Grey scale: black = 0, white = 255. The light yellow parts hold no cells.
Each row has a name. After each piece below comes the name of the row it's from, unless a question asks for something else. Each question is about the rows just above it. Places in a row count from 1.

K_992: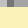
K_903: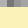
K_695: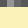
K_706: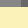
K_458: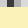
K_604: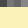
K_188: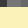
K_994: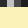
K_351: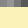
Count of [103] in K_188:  1
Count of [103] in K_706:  1
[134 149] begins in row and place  K_351, 1
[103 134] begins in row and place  K_604, 3
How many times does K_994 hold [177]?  0

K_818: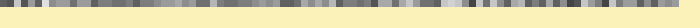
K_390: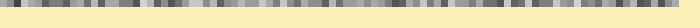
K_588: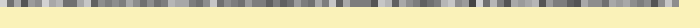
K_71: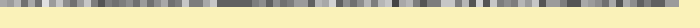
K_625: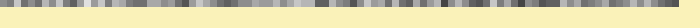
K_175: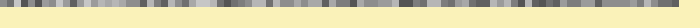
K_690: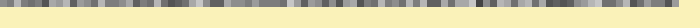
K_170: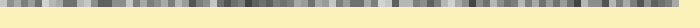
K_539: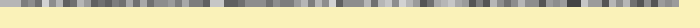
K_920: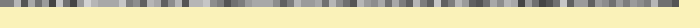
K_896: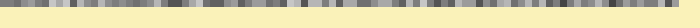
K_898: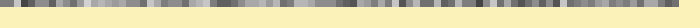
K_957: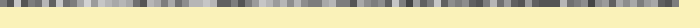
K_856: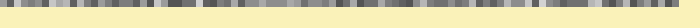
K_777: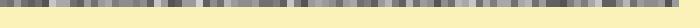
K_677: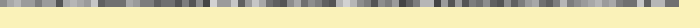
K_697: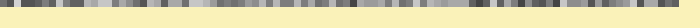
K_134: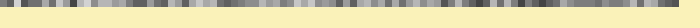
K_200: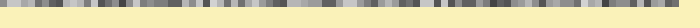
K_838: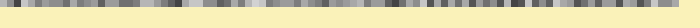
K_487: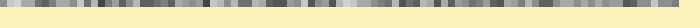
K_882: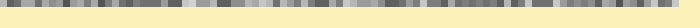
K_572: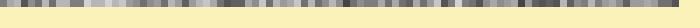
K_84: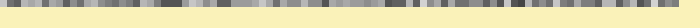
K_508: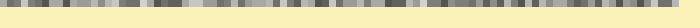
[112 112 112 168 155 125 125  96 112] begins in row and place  K_677, 16
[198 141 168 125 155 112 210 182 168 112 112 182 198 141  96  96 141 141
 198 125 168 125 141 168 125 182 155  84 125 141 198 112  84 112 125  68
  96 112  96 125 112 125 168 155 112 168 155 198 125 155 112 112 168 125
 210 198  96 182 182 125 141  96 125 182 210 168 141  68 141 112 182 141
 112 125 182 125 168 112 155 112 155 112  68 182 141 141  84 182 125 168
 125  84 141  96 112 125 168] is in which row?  K_170
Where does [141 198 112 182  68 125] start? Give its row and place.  K_487, 11
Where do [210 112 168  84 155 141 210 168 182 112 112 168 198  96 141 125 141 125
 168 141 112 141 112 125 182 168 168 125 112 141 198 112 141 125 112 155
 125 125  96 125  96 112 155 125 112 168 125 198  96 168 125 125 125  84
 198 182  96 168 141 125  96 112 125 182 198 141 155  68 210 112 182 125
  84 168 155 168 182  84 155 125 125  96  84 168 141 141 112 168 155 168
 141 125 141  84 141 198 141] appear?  K_588

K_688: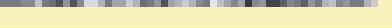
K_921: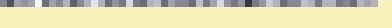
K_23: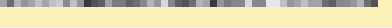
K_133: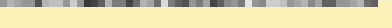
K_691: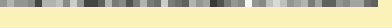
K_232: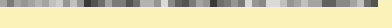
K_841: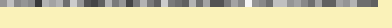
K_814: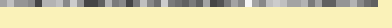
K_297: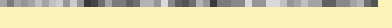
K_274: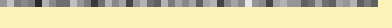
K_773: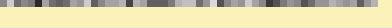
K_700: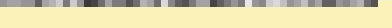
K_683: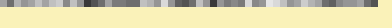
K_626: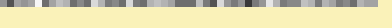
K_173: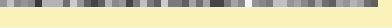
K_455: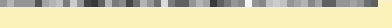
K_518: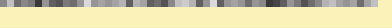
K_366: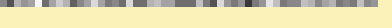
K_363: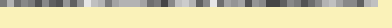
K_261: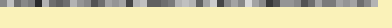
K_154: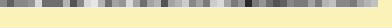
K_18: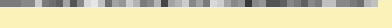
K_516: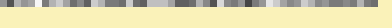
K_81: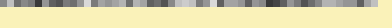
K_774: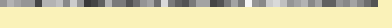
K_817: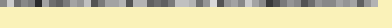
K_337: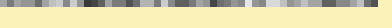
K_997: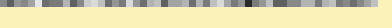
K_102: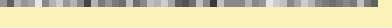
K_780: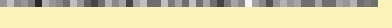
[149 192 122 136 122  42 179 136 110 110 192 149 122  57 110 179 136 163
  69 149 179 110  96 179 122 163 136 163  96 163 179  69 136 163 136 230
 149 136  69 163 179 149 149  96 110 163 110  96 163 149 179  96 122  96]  K_274
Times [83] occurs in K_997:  0

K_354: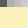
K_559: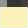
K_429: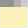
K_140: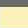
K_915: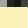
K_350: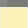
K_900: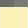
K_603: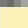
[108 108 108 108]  K_140
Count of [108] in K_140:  4
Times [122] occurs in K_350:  3

